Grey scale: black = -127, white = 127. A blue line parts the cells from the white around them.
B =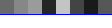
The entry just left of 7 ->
-22
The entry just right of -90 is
68
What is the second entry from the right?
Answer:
-101
